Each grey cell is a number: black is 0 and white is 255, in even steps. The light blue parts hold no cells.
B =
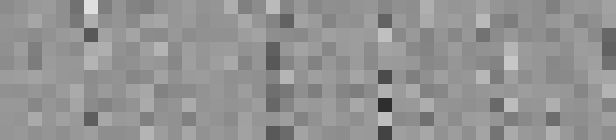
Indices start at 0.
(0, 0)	140
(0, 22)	136
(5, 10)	140
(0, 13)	156
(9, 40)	153
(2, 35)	140
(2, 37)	139
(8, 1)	148
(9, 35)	116
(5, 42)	164
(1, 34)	185
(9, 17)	162
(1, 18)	149
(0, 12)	150
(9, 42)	150
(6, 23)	151
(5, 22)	159
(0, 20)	133
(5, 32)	148
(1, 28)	154
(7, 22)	153
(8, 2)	170
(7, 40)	148
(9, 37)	153
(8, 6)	94
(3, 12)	140
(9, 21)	163
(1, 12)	150
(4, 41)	154
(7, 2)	135
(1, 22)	155
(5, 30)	144
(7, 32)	147
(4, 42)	160
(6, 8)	146
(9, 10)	180
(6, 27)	176
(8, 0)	150

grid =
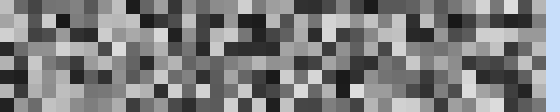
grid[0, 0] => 191
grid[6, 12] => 207
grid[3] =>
[40, 109, 144, 145, 209, 184, 174, 74, 219, 105, 137, 177, 78, 117, 41, 201, 51, 46, 47, 43, 164, 150, 172, 59, 145, 96, 171, 72, 211, 134, 120, 114, 134, 178, 150, 194, 54, 105, 188]
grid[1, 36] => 35
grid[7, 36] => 56
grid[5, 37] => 96
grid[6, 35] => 138
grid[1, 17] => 32
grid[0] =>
[191, 104, 69, 115, 117, 130, 88, 144, 191, 28, 101, 158, 54, 142, 104, 140, 144, 207, 124, 158, 167, 49, 47, 74, 130, 66, 27, 89, 89, 97, 134, 88, 118, 154, 211, 119, 221, 79, 182]
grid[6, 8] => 133
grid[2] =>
[208, 184, 66, 78, 153, 49, 41, 204, 148, 169, 151, 215, 33, 144, 67, 183, 201, 118, 35, 69, 97, 172, 44, 214, 61, 85, 136, 189, 193, 40, 37, 150, 76, 92, 206, 207, 195, 153, 153]
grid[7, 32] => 159
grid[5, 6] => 94
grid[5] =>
[36, 31, 186, 144, 178, 36, 94, 49, 144, 89, 127, 201, 108, 130, 48, 92, 164, 102, 64, 26, 205, 114, 214, 69, 26, 48, 143, 115, 111, 113, 59, 105, 144, 213, 42, 55, 46, 96, 200]
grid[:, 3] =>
[115, 203, 78, 145, 122, 144, 141, 194]
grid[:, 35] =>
[119, 59, 207, 194, 68, 55, 138, 220]
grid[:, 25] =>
[66, 146, 85, 96, 55, 48, 221, 67]
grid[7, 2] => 108
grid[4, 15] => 98
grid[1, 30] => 189
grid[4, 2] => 200
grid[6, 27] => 156
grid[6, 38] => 179
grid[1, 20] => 81

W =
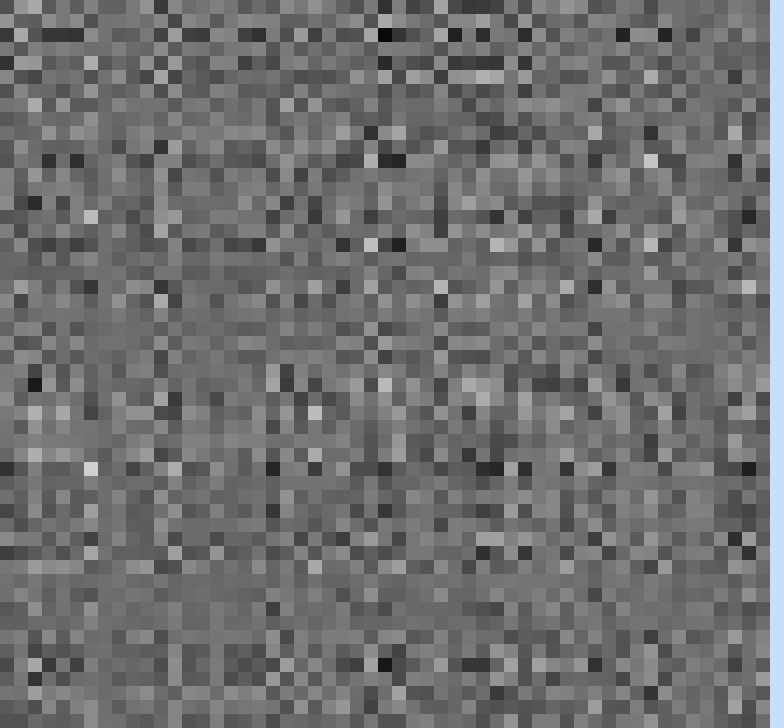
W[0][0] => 80
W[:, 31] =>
[163, 86, 167, 84, 137, 62, 132, 124, 110, 92, 153, 111, 99, 86, 75, 62, 64, 142, 105, 101, 179, 61, 91, 136, 74, 152, 130, 68, 80, 145, 90, 116, 137, 72, 122, 88, 102, 71, 115, 101, 137, 110, 138, 105, 103, 129, 118, 154, 113, 115, 93, 105]
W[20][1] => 156
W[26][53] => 119
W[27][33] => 169
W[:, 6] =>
[129, 81, 139, 110, 172, 81, 147, 89, 143, 133, 119, 100, 91, 96, 106, 187, 95, 83, 132, 113, 55, 92, 106, 102, 107, 109, 97, 98, 81, 68, 115, 114, 107, 208, 126, 95, 158, 134, 66, 166, 91, 106, 83, 143, 128, 107, 110, 126, 111, 116, 139, 139]
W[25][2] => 133
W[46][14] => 91
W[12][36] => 116
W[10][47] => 91
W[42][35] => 133
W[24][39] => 108
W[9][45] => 108
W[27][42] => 157
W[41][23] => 100
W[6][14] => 90
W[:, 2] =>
[169, 93, 84, 126, 150, 70, 106, 171, 120, 104, 107, 110, 150, 118, 43, 107, 120, 79, 85, 95, 126, 123, 109, 131, 89, 133, 68, 26, 116, 176, 145, 128, 174, 126, 118, 128, 138, 102, 121, 90, 154, 118, 116, 142, 107, 85, 68, 167, 51, 157, 79, 105]
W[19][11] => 116
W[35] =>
[112, 96, 128, 91, 134, 91, 95, 110, 130, 99, 83, 142, 99, 109, 115, 98, 99, 110, 114, 95, 145, 94, 113, 98, 96, 99, 124, 102, 90, 135, 124, 88, 128, 107, 122, 118, 127, 140, 121, 135, 86, 109, 87, 120, 133, 107, 149, 116, 82, 130, 121, 105, 79, 117, 94]
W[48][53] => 111
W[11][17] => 85
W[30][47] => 133
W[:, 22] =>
[144, 113, 64, 111, 101, 84, 92, 147, 105, 101, 122, 90, 124, 120, 69, 57, 107, 103, 89, 98, 159, 107, 105, 124, 97, 128, 106, 69, 107, 188, 119, 118, 170, 60, 114, 113, 98, 86, 122, 86, 168, 112, 127, 110, 101, 112, 89, 134, 88, 134, 89, 98]
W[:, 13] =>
[108, 134, 63, 120, 92, 104, 94, 118, 102, 131, 100, 79, 116, 123, 104, 97, 117, 74, 104, 91, 113, 121, 112, 99, 120, 100, 112, 117, 116, 141, 120, 129, 135, 81, 98, 109, 86, 107, 106, 81, 136, 106, 107, 102, 101, 118, 85, 84, 89, 135, 113, 83]
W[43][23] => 106
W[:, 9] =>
[121, 121, 94, 107, 94, 91, 103, 115, 107, 121, 118, 84, 106, 112, 101, 75, 97, 95, 106, 96, 140, 101, 107, 108, 108, 114, 124, 105, 101, 144, 108, 123, 134, 69, 108, 99, 90, 94, 101, 97, 139, 106, 117, 102, 105, 126, 98, 102, 99, 126, 113, 96]
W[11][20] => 144
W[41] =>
[113, 105, 118, 102, 112, 104, 106, 111, 117, 106, 104, 116, 102, 106, 107, 104, 108, 106, 108, 99, 117, 96, 112, 100, 100, 108, 120, 105, 99, 111, 116, 110, 113, 104, 115, 116, 119, 116, 116, 116, 109, 113, 99, 115, 119, 106, 121, 113, 102, 113, 108, 110, 91, 112, 99]
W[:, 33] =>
[56, 134, 122, 111, 66, 147, 99, 74, 99, 123, 85, 115, 99, 111, 159, 103, 118, 109, 120, 112, 95, 124, 119, 88, 131, 80, 130, 169, 124, 64, 99, 107, 56, 90, 95, 107, 86, 121, 101, 110, 73, 104, 101, 88, 110, 118, 121, 54, 125, 90, 131, 103]
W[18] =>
[103, 105, 85, 121, 87, 122, 132, 110, 95, 106, 114, 102, 126, 104, 103, 121, 113, 113, 106, 112, 84, 124, 89, 118, 128, 113, 92, 113, 115, 101, 105, 105, 102, 120, 96, 99, 104, 83, 97, 92, 103, 110, 138, 93, 93, 114, 93, 96, 133, 102, 109, 109, 122, 87, 120]
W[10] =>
[88, 141, 107, 98, 96, 99, 119, 104, 74, 118, 128, 53, 155, 100, 120, 135, 90, 99, 87, 138, 111, 143, 122, 141, 101, 84, 131, 72, 108, 82, 100, 153, 85, 85, 57, 103, 119, 66, 124, 88, 131, 127, 82, 81, 96, 126, 88, 91, 139, 109, 109, 124, 133, 105, 142]
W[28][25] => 138
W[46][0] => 95
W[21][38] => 100
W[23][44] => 114
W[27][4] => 89
